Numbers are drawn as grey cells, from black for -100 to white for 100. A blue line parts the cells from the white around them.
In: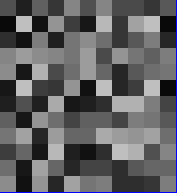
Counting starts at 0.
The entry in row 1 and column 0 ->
-93
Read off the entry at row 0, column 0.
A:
-37
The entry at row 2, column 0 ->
-64
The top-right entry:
-31
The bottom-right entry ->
-2
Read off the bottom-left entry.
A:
10
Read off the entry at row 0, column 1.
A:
-76
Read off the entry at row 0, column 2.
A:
-25
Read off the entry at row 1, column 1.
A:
50
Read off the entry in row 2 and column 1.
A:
-87

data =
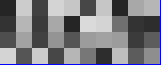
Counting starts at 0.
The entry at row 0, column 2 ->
-49
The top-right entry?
43
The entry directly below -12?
22
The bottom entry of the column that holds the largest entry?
-7
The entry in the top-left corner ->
-71
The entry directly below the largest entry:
22
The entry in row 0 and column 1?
60
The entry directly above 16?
32
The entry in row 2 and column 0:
-39
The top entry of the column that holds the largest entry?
-44
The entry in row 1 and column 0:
-60
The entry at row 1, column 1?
43

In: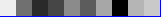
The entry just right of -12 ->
-67
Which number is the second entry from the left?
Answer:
-12
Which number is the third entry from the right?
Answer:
-99

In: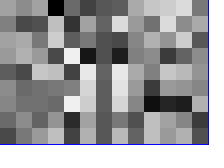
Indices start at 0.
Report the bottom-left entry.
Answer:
-43
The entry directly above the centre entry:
-37
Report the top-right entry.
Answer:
-6
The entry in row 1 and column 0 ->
0
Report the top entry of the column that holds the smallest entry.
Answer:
-100
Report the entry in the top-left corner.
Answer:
27
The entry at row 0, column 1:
10
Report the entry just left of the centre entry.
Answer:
82
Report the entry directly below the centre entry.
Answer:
-27
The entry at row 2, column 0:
27
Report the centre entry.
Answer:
-22
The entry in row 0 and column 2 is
27
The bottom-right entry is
-37
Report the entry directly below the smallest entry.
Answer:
50
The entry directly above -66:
88
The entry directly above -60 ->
-17
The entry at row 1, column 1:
-43
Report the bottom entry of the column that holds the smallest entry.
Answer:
50

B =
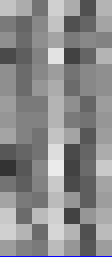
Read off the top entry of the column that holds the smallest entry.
53
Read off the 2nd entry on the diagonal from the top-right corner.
-21
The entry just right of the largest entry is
-48
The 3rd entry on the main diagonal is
12
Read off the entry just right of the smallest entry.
-32
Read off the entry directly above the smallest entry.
-32
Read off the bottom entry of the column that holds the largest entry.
47
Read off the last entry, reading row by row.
23
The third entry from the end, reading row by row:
18
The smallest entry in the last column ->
2
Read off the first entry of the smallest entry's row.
-60
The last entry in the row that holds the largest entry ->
58
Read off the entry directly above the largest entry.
73
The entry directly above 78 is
29
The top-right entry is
41
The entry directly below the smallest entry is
-10
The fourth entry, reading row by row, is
63
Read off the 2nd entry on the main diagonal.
-21
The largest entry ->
84
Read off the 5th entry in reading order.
35

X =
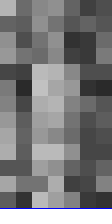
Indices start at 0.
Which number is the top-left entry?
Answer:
41
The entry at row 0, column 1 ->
-16
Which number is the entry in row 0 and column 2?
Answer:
7
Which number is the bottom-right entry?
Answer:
-61
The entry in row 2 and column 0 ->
13
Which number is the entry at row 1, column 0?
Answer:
-22
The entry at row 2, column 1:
-39
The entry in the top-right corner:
-39
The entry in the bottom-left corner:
-27
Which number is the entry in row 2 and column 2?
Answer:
-10
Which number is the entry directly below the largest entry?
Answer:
36
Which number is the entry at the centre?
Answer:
41
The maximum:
51
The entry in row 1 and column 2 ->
13

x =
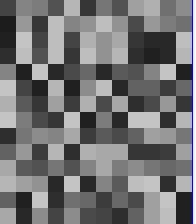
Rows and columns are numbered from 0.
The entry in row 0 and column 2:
-2
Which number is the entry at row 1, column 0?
-79
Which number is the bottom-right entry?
-74
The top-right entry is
9
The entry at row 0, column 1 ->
3
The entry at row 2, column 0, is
-74
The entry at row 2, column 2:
-47
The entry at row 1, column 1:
19
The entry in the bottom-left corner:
31
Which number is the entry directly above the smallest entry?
-47

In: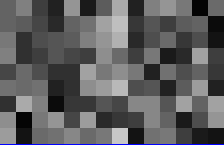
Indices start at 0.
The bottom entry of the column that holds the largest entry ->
56
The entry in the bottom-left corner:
22
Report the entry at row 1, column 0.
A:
-22
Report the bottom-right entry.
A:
-85
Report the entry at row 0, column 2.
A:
-51
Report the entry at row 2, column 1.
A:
-62
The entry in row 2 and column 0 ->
-6
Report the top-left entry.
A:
-22
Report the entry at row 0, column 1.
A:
0
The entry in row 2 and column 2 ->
-39
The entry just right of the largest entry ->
-85
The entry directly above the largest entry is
-57
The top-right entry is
-17

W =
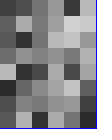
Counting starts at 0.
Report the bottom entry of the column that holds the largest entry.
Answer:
-9
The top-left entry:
-49
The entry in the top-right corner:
46
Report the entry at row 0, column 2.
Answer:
-9
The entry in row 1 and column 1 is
34
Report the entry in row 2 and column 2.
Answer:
-9
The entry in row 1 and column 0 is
-26
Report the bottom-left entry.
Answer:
-32
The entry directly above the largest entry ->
-55
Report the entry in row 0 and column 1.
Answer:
-38
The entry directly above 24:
19
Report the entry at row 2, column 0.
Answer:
-32
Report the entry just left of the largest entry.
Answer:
24
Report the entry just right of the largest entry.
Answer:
58

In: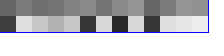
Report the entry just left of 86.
80
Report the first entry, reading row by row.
-19
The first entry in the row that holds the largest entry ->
-51
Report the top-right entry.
13
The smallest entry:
-68
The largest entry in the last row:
86
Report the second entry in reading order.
-3
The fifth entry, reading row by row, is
3

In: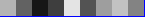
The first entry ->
41
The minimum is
-83
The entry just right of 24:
52

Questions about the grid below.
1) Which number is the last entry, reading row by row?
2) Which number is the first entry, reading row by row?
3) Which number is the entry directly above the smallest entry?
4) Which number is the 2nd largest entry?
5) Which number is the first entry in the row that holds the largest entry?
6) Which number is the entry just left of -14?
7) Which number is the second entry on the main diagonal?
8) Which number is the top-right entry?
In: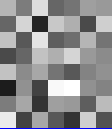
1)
-36
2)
42
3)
52
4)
95
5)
-78
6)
-26
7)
67
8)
20
